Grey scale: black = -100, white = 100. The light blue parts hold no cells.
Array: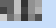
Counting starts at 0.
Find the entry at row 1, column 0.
-48
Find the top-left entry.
-23
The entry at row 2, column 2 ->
27
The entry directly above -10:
-23
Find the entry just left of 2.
-60

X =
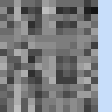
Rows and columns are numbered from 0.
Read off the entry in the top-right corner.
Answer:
-28
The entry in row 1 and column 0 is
10
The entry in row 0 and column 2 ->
23
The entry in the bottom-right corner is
-28
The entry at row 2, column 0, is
-28
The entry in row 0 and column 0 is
-15
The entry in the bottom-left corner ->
-40
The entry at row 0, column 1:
-15
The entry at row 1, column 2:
36
